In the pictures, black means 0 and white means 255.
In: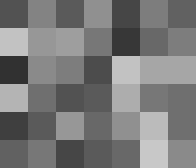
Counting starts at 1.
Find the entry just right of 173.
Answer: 119
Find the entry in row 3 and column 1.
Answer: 49
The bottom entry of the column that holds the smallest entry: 97
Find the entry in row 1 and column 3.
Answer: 90
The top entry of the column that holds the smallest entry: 82
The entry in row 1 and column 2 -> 131
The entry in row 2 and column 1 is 194
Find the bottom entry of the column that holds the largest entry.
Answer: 200
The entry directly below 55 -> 194
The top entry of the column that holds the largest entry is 125
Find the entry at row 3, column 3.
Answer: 125

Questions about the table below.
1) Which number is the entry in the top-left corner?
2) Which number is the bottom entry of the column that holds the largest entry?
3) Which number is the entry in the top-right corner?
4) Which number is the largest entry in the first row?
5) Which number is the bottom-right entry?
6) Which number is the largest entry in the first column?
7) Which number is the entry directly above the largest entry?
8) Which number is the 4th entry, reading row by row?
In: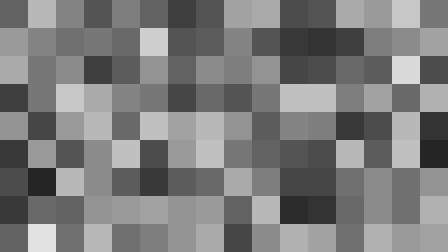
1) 98
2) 225
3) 119
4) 199
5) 162
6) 170
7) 105
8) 84

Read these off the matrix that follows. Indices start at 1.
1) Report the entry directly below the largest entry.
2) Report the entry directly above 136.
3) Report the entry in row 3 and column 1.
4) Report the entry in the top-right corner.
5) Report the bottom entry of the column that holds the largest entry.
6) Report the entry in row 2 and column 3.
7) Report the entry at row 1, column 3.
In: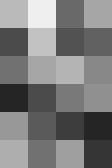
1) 194
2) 97
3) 113
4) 166
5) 113
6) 82
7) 105

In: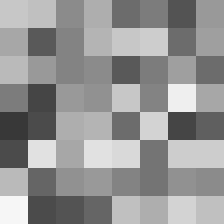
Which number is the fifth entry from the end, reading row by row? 101
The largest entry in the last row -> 246
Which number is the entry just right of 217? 116
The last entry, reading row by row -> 192
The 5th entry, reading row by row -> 108
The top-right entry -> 153
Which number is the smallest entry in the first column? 56
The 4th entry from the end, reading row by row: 192
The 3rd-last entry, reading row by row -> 174
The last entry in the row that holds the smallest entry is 95
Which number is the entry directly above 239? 159
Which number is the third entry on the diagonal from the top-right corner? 124
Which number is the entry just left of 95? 69
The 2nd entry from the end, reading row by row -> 211
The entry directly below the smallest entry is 75
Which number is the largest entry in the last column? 205
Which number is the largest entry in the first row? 199
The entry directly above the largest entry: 186

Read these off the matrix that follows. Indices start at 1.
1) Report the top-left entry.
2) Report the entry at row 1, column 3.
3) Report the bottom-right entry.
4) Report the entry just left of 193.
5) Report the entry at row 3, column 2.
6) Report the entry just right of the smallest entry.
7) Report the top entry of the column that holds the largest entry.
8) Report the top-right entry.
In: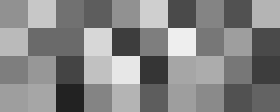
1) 145
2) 113
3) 99
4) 68
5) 151
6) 132
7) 74
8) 180

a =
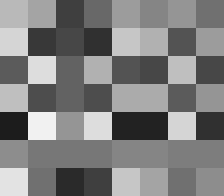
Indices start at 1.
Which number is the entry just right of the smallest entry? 241
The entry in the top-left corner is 185
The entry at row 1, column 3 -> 63
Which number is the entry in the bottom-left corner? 227
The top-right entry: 112
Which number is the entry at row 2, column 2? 56
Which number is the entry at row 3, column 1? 91
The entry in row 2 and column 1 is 213
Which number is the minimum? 28
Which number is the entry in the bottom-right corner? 141
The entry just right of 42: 63

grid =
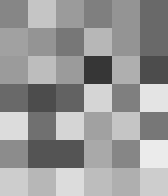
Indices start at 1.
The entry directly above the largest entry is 119
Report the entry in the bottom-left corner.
205
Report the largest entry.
235
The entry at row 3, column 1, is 155
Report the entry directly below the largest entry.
205
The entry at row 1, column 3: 155
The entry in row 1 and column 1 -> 134
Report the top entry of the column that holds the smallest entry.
127
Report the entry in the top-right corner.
105
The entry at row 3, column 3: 155
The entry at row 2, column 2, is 148
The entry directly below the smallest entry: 213

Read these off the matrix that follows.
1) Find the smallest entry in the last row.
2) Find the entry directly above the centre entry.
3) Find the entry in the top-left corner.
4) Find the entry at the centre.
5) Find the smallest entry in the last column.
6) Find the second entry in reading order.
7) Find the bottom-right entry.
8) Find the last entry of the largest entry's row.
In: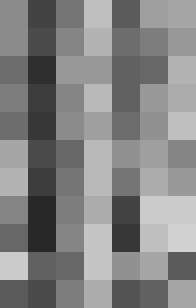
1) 75
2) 159
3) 139
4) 185
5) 91
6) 67
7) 166
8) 210
